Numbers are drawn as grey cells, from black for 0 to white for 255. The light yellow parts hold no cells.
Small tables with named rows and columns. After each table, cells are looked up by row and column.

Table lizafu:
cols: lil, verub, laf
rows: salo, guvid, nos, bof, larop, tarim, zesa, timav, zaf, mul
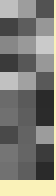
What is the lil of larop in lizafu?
193
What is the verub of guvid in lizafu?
93
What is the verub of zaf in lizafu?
101
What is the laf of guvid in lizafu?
151
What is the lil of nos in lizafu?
135
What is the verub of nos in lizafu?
153
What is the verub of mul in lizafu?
94
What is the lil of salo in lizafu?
191
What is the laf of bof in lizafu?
152

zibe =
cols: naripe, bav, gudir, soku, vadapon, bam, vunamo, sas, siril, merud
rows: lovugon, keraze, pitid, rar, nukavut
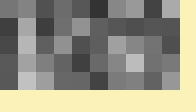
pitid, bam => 94
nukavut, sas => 128
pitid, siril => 115
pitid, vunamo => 160
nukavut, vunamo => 123
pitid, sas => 134
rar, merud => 121
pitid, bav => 182
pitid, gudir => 95
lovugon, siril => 67
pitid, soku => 145
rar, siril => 113
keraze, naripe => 63
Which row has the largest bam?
rar

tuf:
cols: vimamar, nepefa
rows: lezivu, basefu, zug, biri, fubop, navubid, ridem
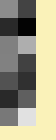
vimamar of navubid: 41
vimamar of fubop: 82
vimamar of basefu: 41
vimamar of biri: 129
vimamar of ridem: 120
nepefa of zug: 174
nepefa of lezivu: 67
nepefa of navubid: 95
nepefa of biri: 65
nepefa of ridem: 225
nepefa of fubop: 48
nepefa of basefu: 3
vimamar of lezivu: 140
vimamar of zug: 128
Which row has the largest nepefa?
ridem

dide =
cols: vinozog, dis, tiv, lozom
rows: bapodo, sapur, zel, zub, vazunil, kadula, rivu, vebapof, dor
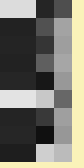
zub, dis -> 34
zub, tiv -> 95
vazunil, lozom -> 152
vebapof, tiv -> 16
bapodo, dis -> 220
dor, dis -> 30
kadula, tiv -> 200
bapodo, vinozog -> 220
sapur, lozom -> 163
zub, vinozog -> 34
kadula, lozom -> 103
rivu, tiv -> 57
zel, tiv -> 53
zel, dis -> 36
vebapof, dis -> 38
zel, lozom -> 158
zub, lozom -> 166

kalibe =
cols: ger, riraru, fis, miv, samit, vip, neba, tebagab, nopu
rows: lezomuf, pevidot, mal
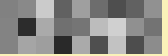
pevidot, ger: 131
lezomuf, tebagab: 97
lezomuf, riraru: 137
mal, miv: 41
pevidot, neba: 208
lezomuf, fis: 203
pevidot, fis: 170
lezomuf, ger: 129
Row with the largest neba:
pevidot

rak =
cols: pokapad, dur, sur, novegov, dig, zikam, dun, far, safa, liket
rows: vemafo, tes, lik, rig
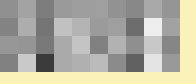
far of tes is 109
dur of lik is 149
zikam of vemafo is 159
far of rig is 97
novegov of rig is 170
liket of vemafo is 149
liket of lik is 134
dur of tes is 173
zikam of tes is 155

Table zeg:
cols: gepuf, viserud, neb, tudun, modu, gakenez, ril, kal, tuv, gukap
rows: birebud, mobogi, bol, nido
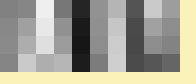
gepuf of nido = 132
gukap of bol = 131
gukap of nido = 101
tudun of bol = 156
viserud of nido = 202
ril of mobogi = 198
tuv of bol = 141
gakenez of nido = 124
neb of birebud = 239
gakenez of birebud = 146
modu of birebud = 37
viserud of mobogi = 160
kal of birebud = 84
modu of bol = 22
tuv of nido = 86
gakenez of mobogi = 144
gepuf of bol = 138
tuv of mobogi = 161
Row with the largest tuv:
birebud

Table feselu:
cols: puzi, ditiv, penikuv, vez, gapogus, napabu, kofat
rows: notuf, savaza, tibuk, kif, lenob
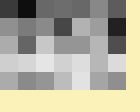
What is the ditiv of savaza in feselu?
123
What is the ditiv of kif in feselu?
214
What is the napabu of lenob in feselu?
165
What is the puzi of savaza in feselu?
144
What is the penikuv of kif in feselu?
229
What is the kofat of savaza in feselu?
33
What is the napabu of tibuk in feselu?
182
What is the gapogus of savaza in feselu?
178
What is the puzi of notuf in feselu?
58
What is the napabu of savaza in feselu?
157
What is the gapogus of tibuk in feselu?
149
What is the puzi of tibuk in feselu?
172
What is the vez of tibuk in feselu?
149
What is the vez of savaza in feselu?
71
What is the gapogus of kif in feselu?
221
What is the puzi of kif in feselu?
207
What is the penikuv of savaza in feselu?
138
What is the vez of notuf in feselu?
109
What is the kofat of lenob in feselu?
143

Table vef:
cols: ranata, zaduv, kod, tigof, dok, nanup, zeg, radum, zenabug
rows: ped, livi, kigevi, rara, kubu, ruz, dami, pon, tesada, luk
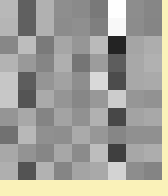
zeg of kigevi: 35
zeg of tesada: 63
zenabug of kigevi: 173
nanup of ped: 121
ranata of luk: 175
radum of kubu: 168

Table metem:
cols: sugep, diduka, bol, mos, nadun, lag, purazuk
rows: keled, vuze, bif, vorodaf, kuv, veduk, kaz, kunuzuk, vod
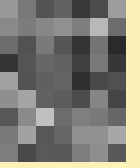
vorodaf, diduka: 85
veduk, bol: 97
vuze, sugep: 137
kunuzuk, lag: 144
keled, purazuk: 156
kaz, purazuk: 102
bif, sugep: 108
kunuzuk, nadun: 145
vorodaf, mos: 97
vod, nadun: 125
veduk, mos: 92
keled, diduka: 120
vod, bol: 89
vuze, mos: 144
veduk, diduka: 164
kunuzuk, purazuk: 167

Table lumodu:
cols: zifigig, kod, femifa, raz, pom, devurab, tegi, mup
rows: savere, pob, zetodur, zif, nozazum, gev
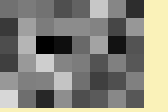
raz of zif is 132
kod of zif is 153
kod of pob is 160
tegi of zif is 128
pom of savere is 98
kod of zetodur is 181
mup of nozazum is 128
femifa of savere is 114
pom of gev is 78
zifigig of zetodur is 77
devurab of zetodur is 163
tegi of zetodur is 18
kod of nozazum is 127
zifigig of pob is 57
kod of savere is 123
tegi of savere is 134
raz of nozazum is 196

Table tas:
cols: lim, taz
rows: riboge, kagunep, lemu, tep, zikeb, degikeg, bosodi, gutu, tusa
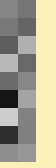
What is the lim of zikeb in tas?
107
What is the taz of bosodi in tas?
129
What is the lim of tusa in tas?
142
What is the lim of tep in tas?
185
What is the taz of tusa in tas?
151
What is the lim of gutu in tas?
46

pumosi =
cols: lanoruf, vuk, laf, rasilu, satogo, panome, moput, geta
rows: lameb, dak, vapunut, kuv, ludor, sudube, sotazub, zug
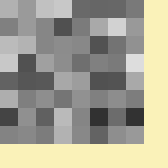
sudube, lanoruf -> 174
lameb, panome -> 102
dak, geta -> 153
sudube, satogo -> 145
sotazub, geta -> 50
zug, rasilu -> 178
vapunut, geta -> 145
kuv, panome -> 128
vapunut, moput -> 115
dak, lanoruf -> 128
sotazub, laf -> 96
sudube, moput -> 141
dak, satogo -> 123
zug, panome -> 99
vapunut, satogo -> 136
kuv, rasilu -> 141

